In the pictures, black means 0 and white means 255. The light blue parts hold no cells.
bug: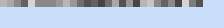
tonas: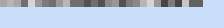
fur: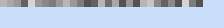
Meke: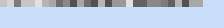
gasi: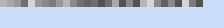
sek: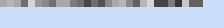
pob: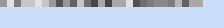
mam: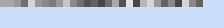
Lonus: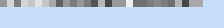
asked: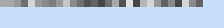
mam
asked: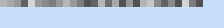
fur
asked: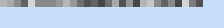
bug
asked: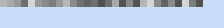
gasi

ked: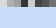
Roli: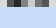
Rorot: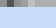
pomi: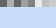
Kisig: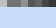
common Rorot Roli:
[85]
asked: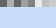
pomi
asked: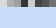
ked
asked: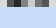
Roli

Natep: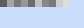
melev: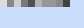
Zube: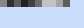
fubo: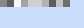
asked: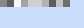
fubo
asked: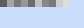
Natep
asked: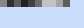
Zube

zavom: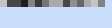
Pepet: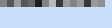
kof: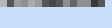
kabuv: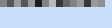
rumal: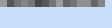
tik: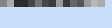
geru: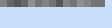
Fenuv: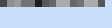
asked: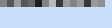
Pepet
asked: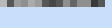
kof
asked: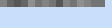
geru
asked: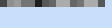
Fenuv

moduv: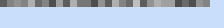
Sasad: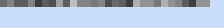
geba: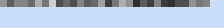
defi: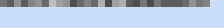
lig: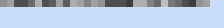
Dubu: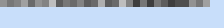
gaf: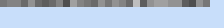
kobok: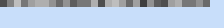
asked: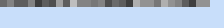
Sasad
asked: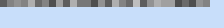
moduv
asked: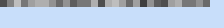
kobok

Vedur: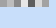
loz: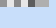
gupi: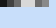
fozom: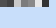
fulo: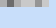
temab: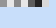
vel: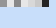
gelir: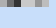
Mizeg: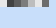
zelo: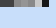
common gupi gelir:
[108]
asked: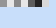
temab
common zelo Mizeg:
[66]
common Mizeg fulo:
[108]
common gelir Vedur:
[189]
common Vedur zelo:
[137]

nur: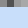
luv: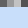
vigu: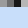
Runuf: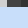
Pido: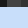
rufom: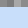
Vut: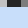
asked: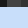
Pido
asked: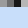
vigu

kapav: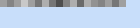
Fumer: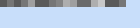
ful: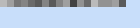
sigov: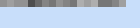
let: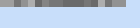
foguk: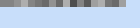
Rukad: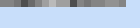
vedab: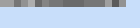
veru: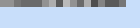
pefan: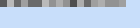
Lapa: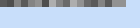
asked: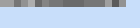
vedab
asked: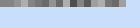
foguk
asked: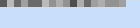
pefan

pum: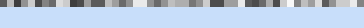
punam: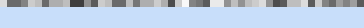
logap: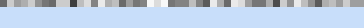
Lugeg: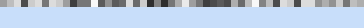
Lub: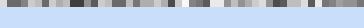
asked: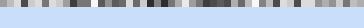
Lugeg
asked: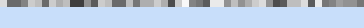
Lub

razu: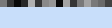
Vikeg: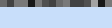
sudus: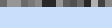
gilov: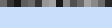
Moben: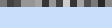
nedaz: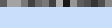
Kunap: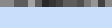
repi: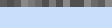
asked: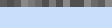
repi
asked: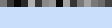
razu
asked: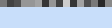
Moben
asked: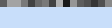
nedaz

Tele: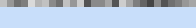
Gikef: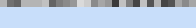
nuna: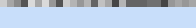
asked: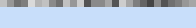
Tele
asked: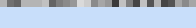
Gikef

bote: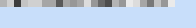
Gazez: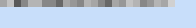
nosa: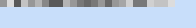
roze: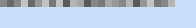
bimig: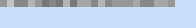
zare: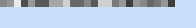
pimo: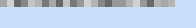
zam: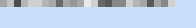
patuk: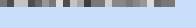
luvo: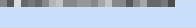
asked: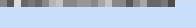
luvo
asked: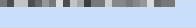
patuk
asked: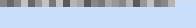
roze
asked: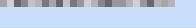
pimo
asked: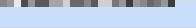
zare

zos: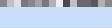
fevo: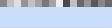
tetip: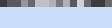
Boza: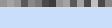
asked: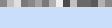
zos
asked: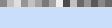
fevo
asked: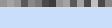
Boza

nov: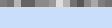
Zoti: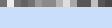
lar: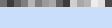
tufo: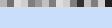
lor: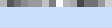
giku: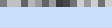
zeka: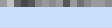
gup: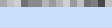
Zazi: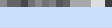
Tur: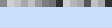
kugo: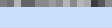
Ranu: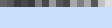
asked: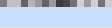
giku
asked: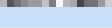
lor
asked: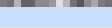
nov

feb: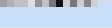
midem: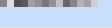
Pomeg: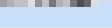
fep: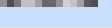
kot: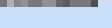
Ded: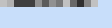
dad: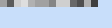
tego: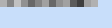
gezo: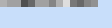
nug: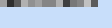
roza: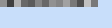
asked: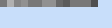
kot
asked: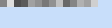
midem
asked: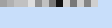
feb
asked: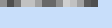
fep
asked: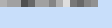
gezo

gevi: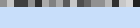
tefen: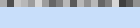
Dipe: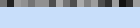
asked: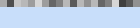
tefen
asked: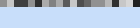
gevi

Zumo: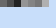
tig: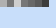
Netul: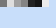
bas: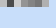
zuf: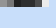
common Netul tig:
[119]
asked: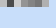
bas

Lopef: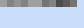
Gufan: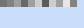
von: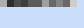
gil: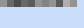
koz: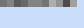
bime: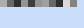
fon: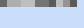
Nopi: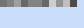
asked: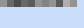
gil
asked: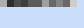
von
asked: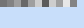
Gufan
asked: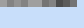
Lopef
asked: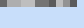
fon

